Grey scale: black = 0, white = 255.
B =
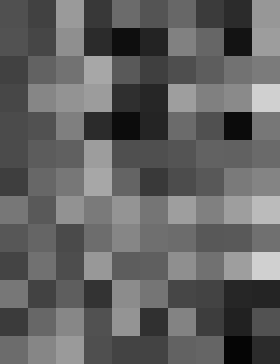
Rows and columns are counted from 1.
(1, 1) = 80
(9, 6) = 111
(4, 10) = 208
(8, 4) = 122
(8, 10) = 187
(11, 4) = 51
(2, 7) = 129
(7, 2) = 103
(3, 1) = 65
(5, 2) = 81
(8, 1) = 119
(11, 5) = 140
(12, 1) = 59
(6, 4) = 157
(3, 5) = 89
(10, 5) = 93
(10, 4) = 152
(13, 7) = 98
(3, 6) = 63
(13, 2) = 134
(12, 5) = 148
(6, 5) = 79
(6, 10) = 106
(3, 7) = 78
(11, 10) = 36
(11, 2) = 66
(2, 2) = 70
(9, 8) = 88
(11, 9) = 38
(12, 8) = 61
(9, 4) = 109
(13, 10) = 43
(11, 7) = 70

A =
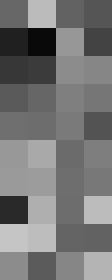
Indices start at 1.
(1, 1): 103
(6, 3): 107
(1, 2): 187
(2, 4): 67
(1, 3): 98
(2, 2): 9
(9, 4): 98
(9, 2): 189
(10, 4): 180
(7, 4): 120
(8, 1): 41
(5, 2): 109
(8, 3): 109
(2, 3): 151

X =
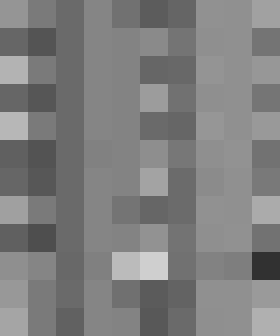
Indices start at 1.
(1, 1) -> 149
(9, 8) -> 143
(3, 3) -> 106
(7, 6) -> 163
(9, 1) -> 96
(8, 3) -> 106
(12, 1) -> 165
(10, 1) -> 143
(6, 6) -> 142
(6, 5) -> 131
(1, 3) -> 106
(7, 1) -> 102
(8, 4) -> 133
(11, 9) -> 144
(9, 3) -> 106
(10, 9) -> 126
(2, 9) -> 144
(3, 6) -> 102
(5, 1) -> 183
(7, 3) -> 106
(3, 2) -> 122
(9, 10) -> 114
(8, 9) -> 144
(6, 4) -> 129
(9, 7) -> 115
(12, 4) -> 133
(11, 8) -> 144
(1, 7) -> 101
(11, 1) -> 152
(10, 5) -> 187
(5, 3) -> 106
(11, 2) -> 122
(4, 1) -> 102
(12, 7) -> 106
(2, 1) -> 102

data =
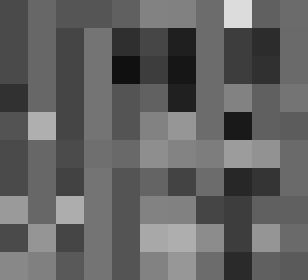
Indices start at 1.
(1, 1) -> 74
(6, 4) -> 111
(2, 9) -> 61
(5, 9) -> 25
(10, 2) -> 128
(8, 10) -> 96
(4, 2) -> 103
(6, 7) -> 131
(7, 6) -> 100
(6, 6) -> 142
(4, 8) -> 108
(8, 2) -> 103
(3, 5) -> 16
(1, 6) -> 130
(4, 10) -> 96
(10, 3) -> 89
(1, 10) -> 96
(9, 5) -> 84
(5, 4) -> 116
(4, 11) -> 116
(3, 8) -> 108
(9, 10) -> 149
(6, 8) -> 125
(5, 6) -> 130
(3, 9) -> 61
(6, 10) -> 146
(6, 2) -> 103
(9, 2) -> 149
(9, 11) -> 106
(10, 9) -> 42
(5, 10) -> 96
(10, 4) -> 116

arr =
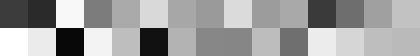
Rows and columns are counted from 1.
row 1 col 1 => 60
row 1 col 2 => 42
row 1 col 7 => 167
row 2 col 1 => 255
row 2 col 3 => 8
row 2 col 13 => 214
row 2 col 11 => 111
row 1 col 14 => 160

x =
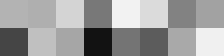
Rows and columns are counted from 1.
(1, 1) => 179
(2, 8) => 240
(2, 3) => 166
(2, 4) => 18
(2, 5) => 116
